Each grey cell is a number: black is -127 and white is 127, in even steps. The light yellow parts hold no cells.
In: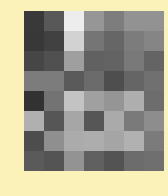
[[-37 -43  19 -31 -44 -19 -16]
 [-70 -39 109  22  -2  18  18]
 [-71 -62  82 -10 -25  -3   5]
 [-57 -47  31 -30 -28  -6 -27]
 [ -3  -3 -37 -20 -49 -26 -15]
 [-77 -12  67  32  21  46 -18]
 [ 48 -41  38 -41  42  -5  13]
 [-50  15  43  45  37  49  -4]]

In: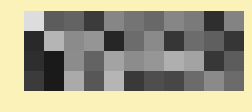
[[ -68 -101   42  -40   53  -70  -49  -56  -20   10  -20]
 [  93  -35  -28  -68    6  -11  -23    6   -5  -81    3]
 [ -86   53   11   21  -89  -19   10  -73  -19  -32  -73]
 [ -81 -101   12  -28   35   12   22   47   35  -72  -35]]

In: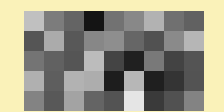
[[   3  -39   35  -27  -44  101  -69  -46    3]
 [  64   -3  -27 -107  -13    8   50  -15  -30]
 [ -42   43  -39    7   14  -25  -46   10   54]
 [ -11  -30  -42   60  -59  -95   -6  -60  -43]
 [  48  -33   50   45  -98   55  -96  -75  -44]]

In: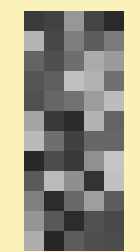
[[ 46 -88 -34 -48 -50]
 [-68 -61  23 -59 -85]
 [ 52 -55  -1 -35  -4]
 [-27 -48 -17  43  27]
 [-42 -33  63  49 -16]
 [-47 -25 -14  29  60]
 [ 36 -70 -84  50 -28]
 [ 58 -17 -62 -24 -25]
 [-86 -50 -70  16  68]
 [-36  59  15 -76  65]
 [  0 -83 -22  30 -35]
 [ 21 -39 -83 -46 -54]]

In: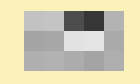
[[ 47  50  44  36  46]
 [ 66  68 -50 -73  51]
 [ 36  39  98 101  42]]

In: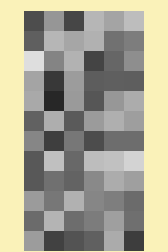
[[ 28 -62 -44 -31  43 -66]
 [-50  22 -57  54  36  61]
 [-32  54  38  49 -14  -2]
 [ 94   4  50 -59 -25  14]
 [ 36 -71  28 -34 -32 -33]
 [ 41 -88  26 -41  23  44]
 [-30  46 -37  27  47  30]
 [  6 -65  -8 -51 -18 -18]
 [-39  64 -23  61  65  83]
 [-39 -15 -28   9  44  31]
 [ 27  -8  49   6  -1 -20]
 [-20  52 -18  -3  31 -16]]
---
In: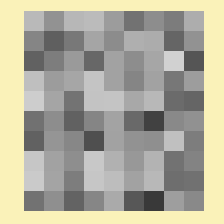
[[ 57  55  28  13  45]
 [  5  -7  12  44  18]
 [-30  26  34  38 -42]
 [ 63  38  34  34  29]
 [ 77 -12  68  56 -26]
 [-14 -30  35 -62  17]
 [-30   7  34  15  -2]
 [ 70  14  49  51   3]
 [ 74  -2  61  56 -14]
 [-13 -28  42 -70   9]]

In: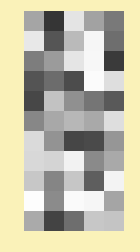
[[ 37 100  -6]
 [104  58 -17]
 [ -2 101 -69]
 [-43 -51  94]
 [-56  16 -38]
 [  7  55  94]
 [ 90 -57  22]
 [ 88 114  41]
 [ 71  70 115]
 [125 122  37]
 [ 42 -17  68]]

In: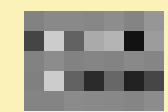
[[  2   9  13  22]
 [-58 -29  52  28]
 [  2   2   3   5]
 [  0 -29 -24 -57]
 [  4  11   8  12]]

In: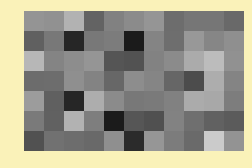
[[  20   50    1   21   -9  -22]
 [ -31  -89   -3    4   24   15]
 [  55   13  -42    2   43   17]
 [ -19   15  -24    5  -51    4]
 [  28  -89   11   -5   43   -2]
 [  -5   50 -100  -47  -16  -36]
 [ -46  -18   15   22  -21   19]]

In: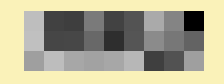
[[  62  -65  -61   42 -127]
 [  64  -56  -81   11  -28]
 [  31   39   39  -64   31]]

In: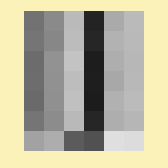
[[-13  58  42]
 [-10  60  50]
 [-19  67  46]
 [-18  61  40]
 [-21  64  49]
 [-10  57  46]
 [ 34 -36  95]]

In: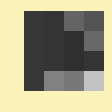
[[-72 -27]
 [-72 -80]
 [-72 -80]
 [-72  -7]]
